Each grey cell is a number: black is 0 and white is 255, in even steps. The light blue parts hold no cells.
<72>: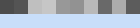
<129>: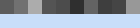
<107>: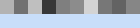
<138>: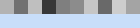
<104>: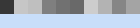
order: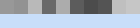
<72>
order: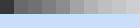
<138>

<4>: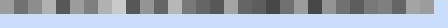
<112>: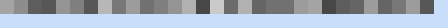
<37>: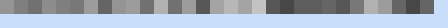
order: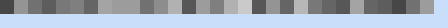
<4>
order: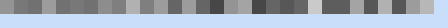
<4>
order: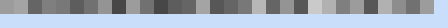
<4>
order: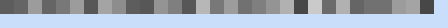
<112>
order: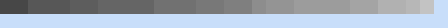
<37>
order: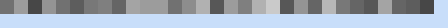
<4>
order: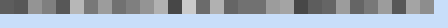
<112>

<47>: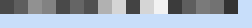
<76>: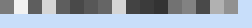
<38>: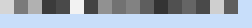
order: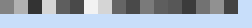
<76>
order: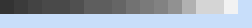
<47>
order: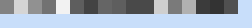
<38>
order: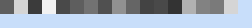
<47>
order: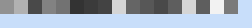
<76>
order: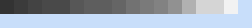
<76>

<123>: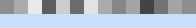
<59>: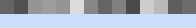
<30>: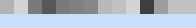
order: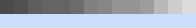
<59>
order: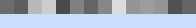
<59>

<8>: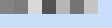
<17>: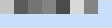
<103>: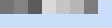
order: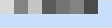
<17>
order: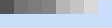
<8>
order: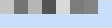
<8>
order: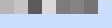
<103>

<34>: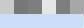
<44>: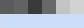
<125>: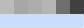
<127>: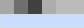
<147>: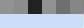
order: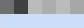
<127>
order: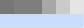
<34>
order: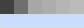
<125>
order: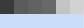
<44>
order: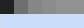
<147>

